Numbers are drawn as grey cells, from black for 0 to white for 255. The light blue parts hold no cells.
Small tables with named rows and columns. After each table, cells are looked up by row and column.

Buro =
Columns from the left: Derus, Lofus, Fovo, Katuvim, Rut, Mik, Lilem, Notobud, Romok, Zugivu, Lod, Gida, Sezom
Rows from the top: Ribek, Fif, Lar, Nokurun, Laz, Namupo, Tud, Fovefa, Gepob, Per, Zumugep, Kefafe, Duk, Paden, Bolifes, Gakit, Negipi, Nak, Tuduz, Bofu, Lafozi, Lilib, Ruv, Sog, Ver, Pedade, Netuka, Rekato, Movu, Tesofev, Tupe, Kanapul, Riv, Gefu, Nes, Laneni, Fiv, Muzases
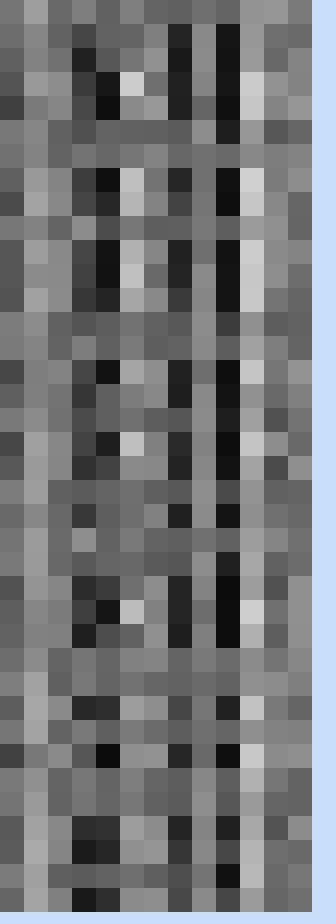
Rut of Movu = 100
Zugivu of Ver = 12
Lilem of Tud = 131
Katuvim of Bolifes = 125
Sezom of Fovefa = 141
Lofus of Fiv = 160
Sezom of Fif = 106
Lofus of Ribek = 158
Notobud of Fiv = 78
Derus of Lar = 96
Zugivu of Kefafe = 20
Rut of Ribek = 97
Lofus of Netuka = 129
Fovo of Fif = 98

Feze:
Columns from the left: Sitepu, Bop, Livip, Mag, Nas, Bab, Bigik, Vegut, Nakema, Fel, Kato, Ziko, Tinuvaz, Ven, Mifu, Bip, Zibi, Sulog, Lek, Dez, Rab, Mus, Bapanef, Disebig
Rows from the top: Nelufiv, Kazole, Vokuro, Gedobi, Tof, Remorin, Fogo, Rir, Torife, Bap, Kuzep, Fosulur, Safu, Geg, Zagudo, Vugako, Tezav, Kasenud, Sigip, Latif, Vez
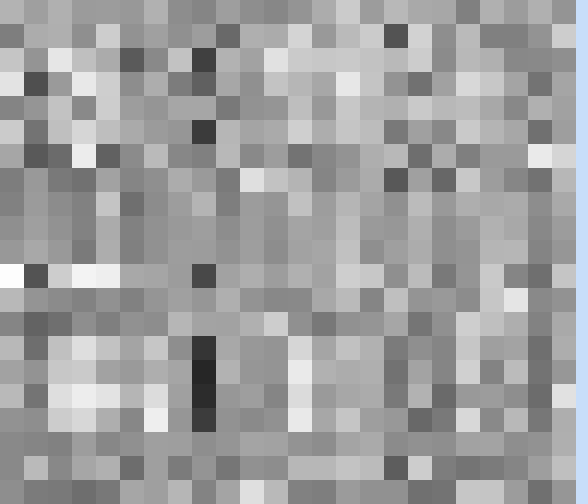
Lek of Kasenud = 121
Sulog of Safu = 148
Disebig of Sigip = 175
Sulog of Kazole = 210
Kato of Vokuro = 162
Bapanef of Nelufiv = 176
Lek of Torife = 153
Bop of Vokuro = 148
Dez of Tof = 188
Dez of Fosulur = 149
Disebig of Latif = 191
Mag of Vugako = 202
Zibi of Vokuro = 185
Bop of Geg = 99
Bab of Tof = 157
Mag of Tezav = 237
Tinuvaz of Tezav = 219
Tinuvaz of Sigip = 147
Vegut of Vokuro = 194

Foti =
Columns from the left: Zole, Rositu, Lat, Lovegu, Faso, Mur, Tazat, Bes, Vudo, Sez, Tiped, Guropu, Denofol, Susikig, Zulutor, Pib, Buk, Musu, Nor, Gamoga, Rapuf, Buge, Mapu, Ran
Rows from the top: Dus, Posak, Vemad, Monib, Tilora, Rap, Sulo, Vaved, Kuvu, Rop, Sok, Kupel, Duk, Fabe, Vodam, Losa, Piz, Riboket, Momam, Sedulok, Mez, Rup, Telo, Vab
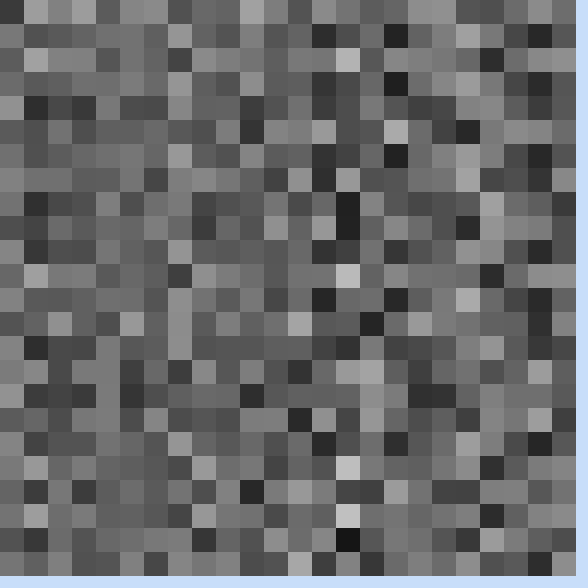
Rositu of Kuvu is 48
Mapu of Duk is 42
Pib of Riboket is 150
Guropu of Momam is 79
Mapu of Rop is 123
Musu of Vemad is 126
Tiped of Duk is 119
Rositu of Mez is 60
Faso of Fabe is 78
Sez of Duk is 90
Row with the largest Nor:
Dus

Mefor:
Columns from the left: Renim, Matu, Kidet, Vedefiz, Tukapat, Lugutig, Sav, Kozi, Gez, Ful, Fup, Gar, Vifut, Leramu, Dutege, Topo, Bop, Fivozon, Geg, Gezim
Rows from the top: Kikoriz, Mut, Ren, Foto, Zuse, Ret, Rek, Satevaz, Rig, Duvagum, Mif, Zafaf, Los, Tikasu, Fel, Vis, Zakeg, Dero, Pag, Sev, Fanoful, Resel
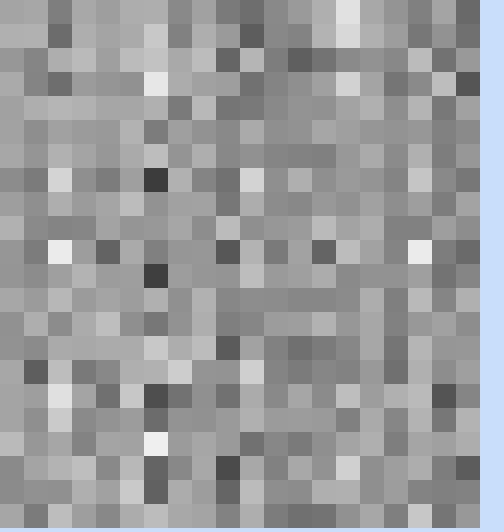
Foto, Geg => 189
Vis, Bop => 112
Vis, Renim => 167
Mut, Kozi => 129
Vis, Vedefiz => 121
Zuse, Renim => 161
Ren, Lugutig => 187
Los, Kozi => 144
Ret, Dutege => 159
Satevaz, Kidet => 212
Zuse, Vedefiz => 177
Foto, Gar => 132
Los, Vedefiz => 155
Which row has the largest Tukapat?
Tikasu

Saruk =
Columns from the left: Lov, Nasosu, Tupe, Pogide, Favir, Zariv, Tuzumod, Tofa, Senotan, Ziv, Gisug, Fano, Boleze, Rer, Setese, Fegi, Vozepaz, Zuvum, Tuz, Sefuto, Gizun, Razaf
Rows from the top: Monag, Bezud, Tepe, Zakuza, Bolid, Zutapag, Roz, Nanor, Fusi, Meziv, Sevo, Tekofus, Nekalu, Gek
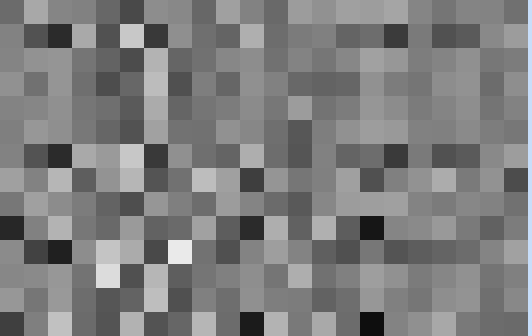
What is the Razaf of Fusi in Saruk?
113
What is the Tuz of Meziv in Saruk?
153
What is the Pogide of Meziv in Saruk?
119
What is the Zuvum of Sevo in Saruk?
93
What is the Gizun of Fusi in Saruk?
130
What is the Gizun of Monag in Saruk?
131
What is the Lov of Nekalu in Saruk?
151
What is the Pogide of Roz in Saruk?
169
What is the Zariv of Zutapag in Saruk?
82
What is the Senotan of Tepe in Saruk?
113
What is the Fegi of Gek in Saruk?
14

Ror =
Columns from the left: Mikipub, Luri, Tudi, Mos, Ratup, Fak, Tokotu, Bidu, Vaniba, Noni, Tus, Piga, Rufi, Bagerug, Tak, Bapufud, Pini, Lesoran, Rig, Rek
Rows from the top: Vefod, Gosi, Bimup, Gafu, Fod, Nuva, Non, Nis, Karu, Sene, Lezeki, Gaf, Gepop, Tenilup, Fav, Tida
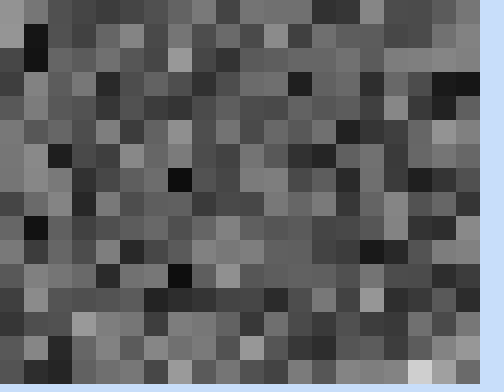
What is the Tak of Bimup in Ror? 113
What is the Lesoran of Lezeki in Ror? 83
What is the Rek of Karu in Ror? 53
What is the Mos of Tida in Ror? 97
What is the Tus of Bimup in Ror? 90
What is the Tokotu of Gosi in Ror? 73
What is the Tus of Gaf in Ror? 86
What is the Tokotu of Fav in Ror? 134
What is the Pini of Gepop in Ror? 46
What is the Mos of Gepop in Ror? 79

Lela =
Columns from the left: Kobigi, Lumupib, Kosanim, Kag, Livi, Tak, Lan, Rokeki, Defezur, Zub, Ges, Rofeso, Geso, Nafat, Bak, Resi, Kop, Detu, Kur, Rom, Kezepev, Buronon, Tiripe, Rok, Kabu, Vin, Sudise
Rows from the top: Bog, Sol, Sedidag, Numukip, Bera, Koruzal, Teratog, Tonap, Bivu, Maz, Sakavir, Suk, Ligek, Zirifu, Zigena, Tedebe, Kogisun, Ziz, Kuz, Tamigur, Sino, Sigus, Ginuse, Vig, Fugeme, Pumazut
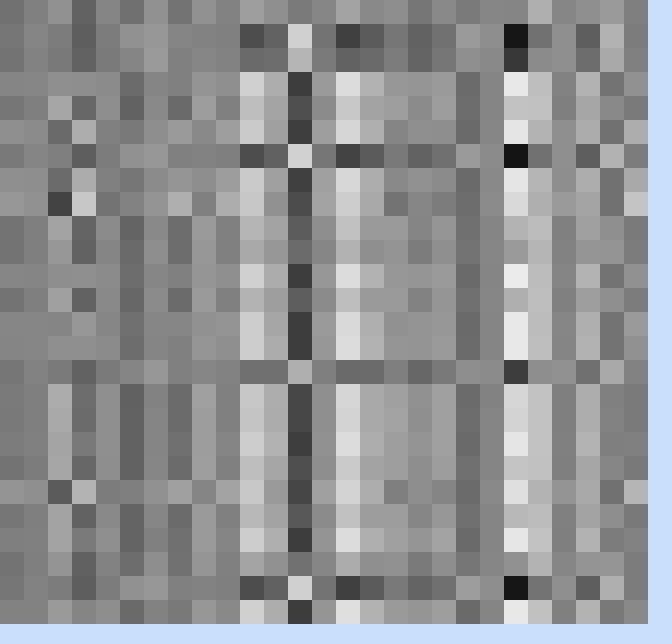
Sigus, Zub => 128
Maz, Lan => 137
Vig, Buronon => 145
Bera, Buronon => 193
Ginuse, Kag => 122
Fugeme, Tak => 146
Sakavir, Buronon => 154
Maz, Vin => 142
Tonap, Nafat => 159
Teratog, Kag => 94
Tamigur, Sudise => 120
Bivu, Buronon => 217
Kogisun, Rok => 126
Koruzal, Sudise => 173
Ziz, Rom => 108
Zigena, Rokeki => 128

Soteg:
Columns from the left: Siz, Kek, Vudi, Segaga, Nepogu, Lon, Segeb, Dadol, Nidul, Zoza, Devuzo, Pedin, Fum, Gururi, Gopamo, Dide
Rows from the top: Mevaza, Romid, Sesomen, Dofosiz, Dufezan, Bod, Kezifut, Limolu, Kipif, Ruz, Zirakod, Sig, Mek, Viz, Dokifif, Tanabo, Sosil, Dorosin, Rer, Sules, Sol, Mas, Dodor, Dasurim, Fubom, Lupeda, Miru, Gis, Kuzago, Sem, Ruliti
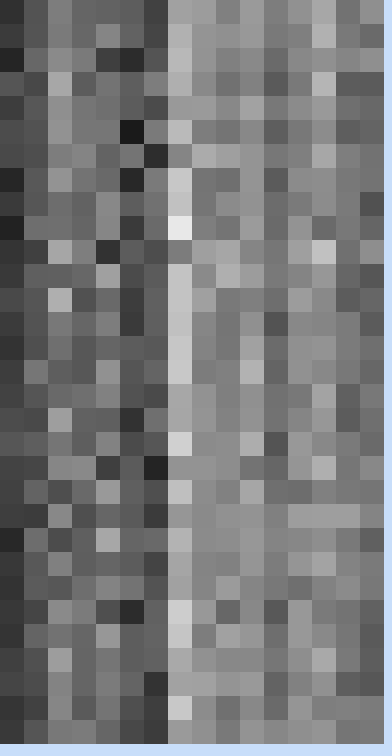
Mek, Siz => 73
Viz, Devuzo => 144
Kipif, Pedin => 108
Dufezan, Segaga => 117
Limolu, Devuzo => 148
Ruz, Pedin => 106
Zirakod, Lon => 92
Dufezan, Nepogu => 111
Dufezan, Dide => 104
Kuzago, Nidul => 161
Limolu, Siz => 38
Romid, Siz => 59
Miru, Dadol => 197
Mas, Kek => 60
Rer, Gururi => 136
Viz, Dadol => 192
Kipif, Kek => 86

